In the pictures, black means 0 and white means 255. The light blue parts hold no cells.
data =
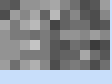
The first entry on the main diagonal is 99
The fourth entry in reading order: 147
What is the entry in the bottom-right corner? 111
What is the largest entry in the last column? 157
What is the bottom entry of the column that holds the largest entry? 176
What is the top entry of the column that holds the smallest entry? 87
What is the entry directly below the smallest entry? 111
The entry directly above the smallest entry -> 157
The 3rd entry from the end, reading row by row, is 111
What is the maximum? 196
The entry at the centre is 99
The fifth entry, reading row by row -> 157
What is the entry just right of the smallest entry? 77
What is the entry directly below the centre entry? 87
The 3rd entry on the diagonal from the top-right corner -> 111
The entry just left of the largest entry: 167
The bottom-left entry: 157
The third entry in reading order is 147
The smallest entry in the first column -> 77
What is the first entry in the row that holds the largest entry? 147
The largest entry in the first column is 167
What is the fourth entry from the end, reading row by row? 123
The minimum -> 59

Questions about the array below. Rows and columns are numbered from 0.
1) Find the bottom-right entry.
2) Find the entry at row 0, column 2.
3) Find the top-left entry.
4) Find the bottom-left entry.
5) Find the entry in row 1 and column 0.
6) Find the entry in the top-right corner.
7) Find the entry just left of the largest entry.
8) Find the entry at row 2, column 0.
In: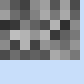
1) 120
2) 65
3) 129
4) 75
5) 159
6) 75
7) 109
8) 46

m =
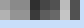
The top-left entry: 158
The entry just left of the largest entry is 104
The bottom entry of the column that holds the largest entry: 197
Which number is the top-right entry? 81
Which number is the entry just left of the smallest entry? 138

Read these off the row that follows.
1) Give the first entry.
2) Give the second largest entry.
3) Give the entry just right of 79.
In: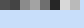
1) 79
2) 186
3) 68

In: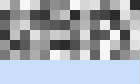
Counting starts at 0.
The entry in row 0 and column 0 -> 223
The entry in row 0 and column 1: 153
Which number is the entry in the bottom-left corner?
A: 120
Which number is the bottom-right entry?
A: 172
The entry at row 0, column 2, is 246
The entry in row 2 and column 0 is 109
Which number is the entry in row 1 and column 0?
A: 66
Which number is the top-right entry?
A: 43

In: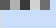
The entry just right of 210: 110
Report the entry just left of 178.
89
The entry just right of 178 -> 58
